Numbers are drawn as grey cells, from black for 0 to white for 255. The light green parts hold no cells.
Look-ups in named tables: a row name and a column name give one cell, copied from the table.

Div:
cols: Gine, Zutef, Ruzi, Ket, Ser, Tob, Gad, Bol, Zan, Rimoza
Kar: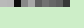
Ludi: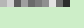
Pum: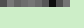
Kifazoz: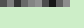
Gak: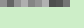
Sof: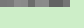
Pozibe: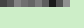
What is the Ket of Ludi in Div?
159
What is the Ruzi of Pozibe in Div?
131
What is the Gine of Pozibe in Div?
68
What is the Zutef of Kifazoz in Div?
126
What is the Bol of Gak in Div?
78
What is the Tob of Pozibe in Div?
124
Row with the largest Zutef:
Ludi

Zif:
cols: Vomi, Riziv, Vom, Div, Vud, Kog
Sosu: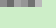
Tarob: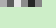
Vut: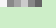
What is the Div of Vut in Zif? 203
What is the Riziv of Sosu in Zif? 108
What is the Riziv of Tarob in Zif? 92
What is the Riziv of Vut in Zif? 137
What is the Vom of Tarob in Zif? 229
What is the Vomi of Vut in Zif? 246
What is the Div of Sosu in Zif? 150
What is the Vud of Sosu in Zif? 114
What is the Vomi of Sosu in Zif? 141
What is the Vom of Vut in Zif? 165

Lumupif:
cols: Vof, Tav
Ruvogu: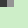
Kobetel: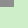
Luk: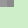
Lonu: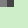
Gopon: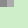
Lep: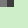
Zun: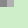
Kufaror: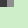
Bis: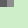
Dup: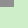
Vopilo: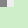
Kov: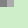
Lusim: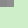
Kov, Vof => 130
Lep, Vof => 121
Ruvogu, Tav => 149
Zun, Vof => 136
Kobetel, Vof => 141
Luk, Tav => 139
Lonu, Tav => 69
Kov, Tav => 172
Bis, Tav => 142
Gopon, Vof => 139
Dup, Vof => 143
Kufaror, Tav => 143

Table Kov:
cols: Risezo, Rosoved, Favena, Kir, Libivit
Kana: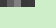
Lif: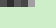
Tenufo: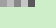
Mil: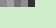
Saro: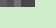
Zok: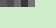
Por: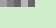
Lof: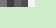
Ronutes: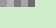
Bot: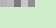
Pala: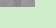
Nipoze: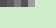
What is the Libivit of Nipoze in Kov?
158
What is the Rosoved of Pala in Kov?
150
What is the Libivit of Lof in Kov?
244
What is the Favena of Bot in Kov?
122
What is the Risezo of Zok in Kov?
92
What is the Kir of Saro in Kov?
71
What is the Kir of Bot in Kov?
200
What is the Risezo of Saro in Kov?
96
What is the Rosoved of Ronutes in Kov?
180
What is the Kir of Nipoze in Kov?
83
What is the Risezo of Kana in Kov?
60

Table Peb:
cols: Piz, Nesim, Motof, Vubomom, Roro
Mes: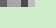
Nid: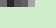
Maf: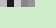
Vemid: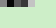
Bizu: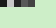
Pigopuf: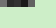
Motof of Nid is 85
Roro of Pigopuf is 97
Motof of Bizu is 36
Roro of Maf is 150
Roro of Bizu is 66
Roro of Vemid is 195
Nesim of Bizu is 200
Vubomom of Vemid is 55
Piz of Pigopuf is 114
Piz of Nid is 113
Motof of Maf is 206
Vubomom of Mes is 75
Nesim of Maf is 29
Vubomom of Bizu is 89

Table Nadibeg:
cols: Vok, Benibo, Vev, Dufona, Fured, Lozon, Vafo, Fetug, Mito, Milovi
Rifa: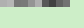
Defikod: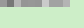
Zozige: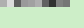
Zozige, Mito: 128
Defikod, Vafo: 202
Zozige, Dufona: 154
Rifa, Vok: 176
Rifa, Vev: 119
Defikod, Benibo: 119
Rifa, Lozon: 175
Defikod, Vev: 182
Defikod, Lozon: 149
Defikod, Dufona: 149
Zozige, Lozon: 175
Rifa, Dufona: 121
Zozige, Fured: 161
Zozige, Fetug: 49
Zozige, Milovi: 118
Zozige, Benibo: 220

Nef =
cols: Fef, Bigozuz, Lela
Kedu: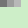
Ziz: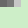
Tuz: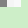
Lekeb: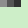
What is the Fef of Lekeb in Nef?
142
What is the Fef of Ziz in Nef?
104
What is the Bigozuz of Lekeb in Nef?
85
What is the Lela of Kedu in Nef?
184
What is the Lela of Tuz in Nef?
249
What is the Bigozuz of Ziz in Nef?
120
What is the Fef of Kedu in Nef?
116
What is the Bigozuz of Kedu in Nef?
157
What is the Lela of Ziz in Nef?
198
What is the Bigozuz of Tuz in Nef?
245
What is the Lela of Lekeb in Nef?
49
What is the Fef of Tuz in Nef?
129
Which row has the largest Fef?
Lekeb

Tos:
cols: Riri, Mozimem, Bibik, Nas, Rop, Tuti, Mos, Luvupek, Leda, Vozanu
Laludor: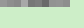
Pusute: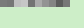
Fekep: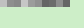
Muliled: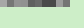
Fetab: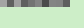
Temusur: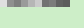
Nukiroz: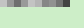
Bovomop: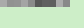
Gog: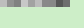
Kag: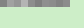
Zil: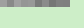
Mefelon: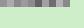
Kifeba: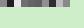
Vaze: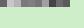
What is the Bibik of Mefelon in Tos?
138
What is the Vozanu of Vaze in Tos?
91
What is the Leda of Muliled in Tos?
155
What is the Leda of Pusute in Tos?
92
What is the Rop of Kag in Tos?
141
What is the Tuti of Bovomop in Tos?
87
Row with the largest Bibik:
Kifeba

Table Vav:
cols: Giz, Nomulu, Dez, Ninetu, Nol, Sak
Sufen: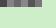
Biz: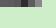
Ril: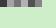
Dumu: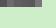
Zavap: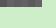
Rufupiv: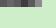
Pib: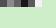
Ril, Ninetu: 177
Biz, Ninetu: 45
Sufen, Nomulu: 132
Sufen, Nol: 85
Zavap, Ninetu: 98
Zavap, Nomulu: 99
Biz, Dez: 87
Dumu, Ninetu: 92
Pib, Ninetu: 24
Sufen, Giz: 72
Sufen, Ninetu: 136
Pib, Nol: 91
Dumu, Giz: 84
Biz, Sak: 137
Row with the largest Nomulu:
Ril

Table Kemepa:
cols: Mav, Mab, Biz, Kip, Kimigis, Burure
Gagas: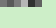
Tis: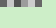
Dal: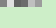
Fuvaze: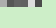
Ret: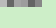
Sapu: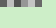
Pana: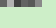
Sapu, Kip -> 150
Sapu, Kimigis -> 196
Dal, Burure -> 156
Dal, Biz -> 98
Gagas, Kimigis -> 49
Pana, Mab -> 179
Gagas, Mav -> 117
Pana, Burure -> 137
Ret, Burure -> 135
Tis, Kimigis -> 205
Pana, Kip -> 99
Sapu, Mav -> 96
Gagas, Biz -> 124
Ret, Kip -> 157
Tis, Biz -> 82
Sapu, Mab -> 192
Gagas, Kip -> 182
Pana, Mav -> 99
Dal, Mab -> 224
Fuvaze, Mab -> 86

